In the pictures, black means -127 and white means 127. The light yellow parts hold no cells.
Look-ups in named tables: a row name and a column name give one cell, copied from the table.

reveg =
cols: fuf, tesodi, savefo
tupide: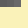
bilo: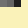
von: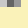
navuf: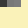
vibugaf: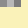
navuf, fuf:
-72
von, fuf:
72
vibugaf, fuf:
12
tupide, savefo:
-22
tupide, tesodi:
-30
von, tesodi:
-27

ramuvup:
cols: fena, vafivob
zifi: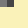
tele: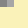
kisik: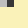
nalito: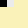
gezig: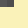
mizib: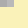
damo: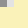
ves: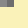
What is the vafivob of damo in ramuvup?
99
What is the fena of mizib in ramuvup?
44
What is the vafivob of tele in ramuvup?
38
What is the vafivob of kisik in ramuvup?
-72
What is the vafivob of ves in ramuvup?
-18
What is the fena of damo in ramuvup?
17
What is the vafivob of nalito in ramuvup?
107
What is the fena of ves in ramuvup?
8
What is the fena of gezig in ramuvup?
-41
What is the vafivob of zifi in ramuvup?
-58
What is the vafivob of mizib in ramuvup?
57
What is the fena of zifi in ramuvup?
-6
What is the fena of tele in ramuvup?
4
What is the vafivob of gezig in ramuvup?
-50
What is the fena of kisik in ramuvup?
62
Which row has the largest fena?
kisik

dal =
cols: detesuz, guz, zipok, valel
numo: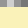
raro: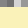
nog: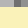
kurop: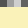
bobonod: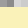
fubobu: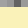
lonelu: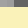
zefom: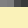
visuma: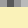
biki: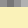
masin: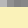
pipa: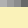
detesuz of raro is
4
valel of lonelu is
-27
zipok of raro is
84
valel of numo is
-9
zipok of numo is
19
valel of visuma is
58
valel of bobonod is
76
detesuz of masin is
56
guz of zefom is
-2
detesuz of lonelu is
33
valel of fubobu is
25
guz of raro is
-14
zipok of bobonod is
87
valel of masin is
8
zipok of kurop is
78
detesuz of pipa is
49
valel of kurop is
-30
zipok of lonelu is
-27
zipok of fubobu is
-28

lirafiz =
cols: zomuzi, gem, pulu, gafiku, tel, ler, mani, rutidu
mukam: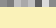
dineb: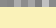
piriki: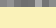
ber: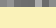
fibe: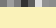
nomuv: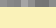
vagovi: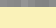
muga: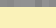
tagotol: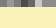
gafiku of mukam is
41
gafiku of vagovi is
21
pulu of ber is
-13
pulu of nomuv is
4
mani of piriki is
-11
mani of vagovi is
3
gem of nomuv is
8
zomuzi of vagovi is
14
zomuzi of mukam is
14
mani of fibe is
17
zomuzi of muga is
12
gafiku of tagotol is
-52
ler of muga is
4
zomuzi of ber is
7

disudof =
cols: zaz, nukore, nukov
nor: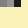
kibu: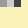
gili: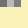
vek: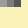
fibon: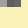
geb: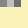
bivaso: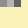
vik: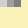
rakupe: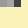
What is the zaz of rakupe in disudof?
26
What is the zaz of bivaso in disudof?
15
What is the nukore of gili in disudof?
57
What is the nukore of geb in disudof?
62
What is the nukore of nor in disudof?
22
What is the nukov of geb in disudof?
-18
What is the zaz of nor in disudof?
1
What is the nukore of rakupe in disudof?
37
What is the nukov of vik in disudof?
-1
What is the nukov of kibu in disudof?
-60
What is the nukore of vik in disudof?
31
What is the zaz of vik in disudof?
80
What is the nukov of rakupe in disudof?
-61
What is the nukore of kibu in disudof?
78
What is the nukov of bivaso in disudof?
-29
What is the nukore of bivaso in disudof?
51
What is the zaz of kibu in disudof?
27
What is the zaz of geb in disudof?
5

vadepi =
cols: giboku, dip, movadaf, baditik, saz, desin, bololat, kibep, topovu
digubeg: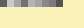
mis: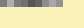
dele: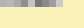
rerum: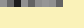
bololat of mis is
13
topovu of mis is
18
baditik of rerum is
17
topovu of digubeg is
-44
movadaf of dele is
41
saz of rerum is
-28
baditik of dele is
14
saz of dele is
68
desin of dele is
-7
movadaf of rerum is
-98
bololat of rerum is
22
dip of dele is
56
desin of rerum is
14
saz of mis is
-42
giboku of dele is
52
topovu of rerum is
-28
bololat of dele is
9

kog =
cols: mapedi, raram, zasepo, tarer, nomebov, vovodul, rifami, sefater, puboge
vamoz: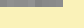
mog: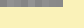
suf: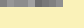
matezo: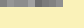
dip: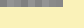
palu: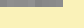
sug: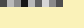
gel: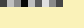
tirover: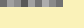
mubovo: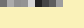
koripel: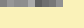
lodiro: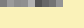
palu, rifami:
9
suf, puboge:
16
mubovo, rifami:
-58
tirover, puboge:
-14
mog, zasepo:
13
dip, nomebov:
19
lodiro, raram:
27
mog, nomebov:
19
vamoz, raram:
16
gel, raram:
63
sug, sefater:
10

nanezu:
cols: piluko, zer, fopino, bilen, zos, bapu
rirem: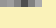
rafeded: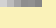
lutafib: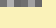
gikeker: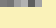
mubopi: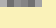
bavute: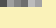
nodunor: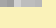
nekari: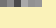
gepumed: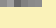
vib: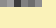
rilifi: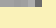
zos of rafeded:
17
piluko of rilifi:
34
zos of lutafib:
33
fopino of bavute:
3
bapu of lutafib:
-23
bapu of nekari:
23
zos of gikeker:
-33
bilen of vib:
1
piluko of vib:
13
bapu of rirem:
44
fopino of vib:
-66
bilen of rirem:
-49
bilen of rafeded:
14
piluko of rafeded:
82
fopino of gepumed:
-22
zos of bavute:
60
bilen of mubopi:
5
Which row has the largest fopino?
nodunor

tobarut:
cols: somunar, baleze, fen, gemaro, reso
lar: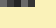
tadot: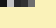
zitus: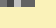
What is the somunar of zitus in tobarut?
-10
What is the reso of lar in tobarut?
-75
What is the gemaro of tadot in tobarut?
-77
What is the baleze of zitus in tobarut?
-54
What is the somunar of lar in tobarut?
-21
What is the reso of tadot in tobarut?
-17
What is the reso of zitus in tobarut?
-28
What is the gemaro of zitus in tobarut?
-28
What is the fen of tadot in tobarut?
-86
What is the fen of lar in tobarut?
-90

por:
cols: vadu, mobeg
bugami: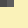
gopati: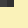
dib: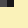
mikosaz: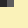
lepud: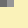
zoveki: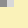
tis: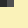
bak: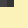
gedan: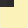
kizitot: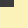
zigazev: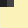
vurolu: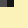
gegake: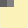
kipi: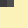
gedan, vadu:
-80
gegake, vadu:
-31
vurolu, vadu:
-49
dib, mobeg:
-103
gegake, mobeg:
1
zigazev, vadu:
-93
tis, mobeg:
-46
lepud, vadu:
-18
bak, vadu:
-60
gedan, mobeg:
-84
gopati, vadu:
-64
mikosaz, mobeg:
-33
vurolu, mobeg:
-105
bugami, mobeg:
-33
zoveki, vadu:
14
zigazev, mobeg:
-58
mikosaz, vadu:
-86
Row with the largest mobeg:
zoveki

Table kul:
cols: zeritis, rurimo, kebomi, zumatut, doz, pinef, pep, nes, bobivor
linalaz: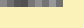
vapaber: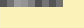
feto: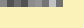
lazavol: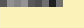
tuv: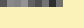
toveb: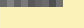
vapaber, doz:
0
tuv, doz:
-29
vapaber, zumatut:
20
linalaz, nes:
24
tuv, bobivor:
-14
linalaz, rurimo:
-17
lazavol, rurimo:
17
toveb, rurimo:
2
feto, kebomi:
-18
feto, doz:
12
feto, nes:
66
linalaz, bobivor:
-14
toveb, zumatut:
-5
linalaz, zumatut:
-46
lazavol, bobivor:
-14
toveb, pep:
-19
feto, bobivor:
-14

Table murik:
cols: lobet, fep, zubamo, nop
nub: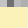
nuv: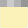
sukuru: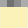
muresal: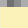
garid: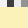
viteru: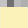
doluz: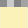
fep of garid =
-65
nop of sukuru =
44
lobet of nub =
68
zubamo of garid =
107
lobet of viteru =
68
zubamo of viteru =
59
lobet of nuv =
45
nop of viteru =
47
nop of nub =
47
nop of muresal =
44
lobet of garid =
115
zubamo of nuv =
50
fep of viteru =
-14
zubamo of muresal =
12
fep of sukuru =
-14

